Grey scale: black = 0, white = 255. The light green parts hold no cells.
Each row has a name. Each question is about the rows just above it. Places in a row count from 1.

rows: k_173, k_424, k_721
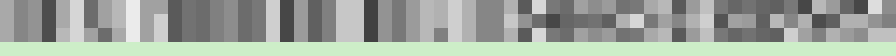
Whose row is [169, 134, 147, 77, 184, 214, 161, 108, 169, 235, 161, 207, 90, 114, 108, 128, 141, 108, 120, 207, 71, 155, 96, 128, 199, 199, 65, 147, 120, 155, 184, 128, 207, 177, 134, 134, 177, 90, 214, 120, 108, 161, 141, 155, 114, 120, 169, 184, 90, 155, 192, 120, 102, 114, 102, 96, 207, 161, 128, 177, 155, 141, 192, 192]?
k_721
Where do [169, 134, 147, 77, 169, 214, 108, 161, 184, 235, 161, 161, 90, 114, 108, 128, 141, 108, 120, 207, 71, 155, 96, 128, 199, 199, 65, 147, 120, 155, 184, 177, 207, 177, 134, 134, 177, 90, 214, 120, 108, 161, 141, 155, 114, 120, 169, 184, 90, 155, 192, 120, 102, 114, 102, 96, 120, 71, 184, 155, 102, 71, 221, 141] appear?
k_173
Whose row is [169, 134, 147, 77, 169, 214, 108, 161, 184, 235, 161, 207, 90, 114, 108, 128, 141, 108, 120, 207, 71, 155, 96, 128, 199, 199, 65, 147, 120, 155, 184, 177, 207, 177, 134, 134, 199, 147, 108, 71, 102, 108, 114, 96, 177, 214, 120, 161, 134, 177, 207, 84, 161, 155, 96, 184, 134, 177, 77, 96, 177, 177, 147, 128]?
k_424

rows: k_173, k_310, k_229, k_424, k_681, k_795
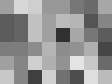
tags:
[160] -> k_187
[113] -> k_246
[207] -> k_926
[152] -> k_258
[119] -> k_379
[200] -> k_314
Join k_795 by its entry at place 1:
k_314
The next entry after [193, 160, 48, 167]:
[119]
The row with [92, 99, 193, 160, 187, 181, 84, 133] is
k_310

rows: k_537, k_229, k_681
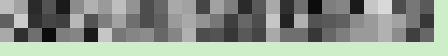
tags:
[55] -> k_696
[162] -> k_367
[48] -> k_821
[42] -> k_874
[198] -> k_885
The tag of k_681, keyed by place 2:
k_821
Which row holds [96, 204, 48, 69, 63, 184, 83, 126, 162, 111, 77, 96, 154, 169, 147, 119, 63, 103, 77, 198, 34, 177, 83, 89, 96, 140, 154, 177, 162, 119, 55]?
k_229
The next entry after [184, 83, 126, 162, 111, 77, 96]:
[154]
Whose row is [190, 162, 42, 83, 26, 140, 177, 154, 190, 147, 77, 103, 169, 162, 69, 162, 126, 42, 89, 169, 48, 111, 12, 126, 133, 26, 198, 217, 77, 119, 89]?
k_537

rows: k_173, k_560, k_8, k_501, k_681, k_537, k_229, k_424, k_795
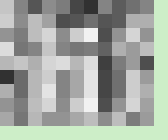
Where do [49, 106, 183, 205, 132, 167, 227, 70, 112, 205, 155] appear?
k_537
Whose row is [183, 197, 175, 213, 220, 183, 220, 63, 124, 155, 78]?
k_681
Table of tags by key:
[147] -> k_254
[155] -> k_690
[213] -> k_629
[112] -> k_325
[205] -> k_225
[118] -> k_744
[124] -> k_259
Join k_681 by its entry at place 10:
k_690
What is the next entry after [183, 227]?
[132]
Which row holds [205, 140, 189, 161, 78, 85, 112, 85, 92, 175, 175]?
k_560
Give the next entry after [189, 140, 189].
[124]

